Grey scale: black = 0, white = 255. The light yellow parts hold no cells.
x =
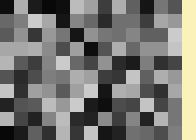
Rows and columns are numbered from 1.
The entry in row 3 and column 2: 146
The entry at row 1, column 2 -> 174
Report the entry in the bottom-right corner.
126
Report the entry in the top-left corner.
14
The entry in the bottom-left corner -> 8
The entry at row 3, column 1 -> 90
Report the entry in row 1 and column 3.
27
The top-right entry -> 84
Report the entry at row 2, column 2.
126
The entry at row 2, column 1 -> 104

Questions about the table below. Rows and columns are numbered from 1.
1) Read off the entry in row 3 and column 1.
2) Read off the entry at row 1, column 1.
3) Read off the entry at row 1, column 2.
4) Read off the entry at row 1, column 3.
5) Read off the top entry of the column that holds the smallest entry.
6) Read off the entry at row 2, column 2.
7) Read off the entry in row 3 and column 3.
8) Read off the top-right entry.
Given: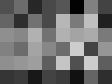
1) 143
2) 80
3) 108
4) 39
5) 2
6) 46
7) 177
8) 67
